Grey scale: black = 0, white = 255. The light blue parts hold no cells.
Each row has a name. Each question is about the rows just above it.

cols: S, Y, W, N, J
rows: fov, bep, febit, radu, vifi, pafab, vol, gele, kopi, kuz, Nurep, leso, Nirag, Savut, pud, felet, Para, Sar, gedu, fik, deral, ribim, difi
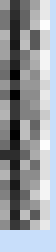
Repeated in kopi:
[151]
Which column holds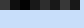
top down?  Y
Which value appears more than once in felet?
[45]
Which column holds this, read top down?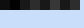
Y
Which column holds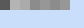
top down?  N

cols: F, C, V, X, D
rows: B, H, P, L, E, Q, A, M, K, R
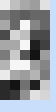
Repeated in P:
[103]
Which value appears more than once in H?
[103]
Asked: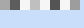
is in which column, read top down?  V
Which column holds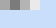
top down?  F
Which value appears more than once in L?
[74]
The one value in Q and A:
[157]

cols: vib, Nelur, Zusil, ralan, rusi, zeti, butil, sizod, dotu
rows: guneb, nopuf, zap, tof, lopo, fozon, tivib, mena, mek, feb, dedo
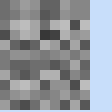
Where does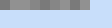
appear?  fozon
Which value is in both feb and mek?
[145]

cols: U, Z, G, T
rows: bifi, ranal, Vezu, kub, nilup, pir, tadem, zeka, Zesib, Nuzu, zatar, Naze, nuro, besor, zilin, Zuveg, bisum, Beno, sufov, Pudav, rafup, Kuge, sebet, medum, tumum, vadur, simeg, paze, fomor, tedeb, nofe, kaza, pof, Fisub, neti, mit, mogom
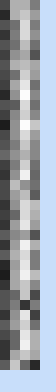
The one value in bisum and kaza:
[64]
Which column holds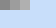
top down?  Z

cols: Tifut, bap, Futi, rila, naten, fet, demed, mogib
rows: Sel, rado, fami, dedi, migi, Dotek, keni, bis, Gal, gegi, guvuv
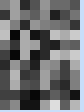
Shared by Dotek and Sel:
[41]
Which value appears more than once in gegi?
[64]
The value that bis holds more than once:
[64]

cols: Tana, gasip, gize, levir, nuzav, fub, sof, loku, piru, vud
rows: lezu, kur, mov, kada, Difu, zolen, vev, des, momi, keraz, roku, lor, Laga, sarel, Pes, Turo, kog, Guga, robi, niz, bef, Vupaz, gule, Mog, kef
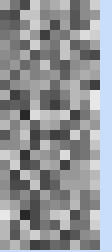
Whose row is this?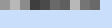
kef
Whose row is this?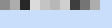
lor

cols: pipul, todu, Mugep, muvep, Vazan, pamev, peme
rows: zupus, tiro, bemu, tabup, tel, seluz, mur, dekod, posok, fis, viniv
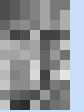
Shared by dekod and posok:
[140]
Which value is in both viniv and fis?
[90]
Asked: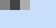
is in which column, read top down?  todu

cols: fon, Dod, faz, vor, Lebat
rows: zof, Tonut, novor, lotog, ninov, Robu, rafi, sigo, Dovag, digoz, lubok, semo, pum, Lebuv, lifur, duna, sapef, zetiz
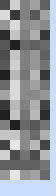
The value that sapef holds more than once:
[96]
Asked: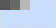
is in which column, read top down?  vor

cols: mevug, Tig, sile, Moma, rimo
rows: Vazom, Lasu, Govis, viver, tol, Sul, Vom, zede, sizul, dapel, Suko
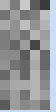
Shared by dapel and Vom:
[115]
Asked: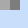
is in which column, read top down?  mevug

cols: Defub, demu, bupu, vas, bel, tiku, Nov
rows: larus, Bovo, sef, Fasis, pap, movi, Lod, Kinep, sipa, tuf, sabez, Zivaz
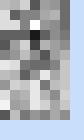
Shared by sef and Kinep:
[150]
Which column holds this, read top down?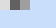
demu
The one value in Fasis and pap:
[141]
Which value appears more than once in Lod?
[108]
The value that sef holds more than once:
[221]
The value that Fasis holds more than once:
[97]

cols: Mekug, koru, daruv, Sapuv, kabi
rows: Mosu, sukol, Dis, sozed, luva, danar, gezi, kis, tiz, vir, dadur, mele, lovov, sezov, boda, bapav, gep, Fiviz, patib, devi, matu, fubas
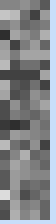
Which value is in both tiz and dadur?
[77]
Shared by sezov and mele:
[124]
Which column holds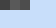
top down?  koru
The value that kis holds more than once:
[65]
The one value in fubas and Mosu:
[133]
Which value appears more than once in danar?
[164]
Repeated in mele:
[124]

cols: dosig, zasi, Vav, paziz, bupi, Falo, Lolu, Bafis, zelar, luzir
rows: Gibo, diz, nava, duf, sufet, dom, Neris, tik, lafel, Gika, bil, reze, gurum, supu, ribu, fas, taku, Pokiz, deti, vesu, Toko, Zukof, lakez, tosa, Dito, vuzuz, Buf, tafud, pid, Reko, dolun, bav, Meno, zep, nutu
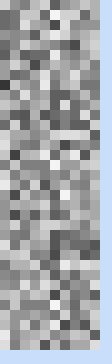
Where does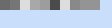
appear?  nava
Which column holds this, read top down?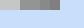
zasi
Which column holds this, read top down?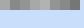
paziz
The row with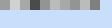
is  Neris
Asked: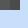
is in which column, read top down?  Falo
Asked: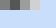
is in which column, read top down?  bupi

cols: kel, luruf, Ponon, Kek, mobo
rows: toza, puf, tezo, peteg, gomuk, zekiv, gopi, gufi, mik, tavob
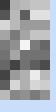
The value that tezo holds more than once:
[155]
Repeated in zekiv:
[114]
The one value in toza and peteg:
[196]

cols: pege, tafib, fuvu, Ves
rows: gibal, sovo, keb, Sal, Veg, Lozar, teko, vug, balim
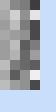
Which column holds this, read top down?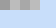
pege
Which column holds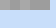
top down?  pege
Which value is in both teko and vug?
[93]
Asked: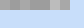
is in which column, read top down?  pege

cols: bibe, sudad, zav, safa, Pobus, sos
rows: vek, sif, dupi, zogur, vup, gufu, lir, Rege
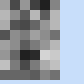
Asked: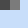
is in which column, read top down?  zav
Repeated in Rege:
[102]
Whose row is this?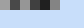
vek

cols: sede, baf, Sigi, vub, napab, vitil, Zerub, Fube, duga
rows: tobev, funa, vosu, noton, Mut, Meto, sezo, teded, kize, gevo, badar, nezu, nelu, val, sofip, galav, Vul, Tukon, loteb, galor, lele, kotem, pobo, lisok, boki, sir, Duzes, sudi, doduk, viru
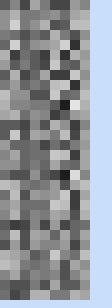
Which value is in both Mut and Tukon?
[144]
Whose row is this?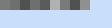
noton
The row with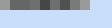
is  sofip
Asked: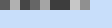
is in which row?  teded
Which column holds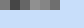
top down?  Sigi

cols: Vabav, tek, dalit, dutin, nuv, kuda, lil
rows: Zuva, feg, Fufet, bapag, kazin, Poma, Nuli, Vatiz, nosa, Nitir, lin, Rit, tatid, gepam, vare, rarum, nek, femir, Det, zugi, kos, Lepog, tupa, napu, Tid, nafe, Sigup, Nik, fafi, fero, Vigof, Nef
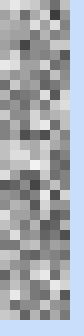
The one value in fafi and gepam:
[161]
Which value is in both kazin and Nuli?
[161]
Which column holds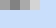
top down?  dutin
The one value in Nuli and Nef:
[111]
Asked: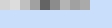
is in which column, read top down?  tek
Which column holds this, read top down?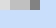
lil
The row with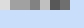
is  Lepog

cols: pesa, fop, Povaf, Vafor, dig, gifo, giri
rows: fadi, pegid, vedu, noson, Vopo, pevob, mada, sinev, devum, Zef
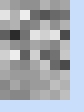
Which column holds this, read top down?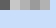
dig
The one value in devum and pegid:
[178]

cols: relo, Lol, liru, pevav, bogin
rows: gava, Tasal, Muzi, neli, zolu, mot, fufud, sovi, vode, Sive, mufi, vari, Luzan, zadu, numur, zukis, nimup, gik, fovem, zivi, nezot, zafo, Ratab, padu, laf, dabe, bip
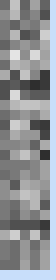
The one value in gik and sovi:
[133]
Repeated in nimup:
[121]
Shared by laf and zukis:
[151]

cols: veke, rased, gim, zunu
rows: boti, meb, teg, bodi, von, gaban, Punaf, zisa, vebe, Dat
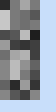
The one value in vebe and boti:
[42]
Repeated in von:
[63]

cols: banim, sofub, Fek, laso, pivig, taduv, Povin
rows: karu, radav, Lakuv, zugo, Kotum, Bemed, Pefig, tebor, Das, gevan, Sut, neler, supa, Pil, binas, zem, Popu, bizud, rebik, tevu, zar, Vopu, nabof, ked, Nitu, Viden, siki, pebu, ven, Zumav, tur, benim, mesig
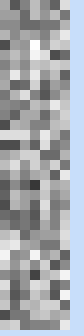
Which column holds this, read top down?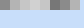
Povin
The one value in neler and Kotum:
[209]
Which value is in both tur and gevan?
[180]
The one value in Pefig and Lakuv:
[139]
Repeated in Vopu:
[198]

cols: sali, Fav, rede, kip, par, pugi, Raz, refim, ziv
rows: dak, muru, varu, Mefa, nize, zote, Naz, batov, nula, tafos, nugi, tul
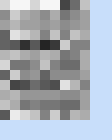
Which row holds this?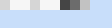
dak
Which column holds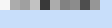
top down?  pugi

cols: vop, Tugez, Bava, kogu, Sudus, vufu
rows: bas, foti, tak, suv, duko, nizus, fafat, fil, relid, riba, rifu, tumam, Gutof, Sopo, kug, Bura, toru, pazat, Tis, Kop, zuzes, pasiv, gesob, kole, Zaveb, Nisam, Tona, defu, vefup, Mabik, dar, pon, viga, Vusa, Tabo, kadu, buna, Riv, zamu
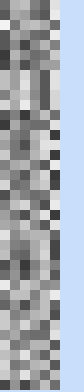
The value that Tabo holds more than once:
[181]
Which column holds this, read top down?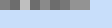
kogu
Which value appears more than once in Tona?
[128]

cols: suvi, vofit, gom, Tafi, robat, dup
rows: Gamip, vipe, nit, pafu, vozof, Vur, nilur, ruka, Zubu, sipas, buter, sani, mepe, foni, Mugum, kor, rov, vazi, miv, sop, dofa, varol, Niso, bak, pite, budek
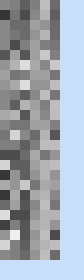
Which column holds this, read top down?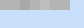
robat
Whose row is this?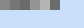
pafu
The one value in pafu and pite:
[180]

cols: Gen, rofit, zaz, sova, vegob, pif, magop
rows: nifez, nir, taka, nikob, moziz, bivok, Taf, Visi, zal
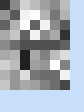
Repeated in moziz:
[80]
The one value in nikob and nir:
[242]
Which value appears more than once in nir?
[178]
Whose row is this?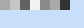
nikob

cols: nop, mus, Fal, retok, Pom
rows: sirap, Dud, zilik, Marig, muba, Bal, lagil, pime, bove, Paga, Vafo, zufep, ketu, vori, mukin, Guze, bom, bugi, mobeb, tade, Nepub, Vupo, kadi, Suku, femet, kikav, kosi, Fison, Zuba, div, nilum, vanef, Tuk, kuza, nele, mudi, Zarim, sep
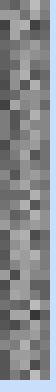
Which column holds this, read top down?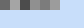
mus
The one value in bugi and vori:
[134]
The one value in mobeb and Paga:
[144]
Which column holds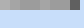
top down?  Fal
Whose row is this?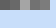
lagil
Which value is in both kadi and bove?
[144]
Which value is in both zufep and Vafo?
[134]

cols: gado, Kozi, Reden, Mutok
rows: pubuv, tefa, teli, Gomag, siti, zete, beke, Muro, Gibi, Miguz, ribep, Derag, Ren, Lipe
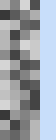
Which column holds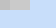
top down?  Mutok
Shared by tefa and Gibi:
[91]
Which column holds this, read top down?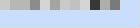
gado

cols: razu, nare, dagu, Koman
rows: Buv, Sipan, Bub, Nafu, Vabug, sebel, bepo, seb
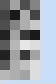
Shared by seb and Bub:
[174]
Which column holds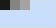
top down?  nare
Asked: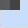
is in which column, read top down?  razu
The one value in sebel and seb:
[163]
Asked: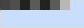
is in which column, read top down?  razu
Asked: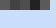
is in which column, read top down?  razu
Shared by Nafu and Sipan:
[25]

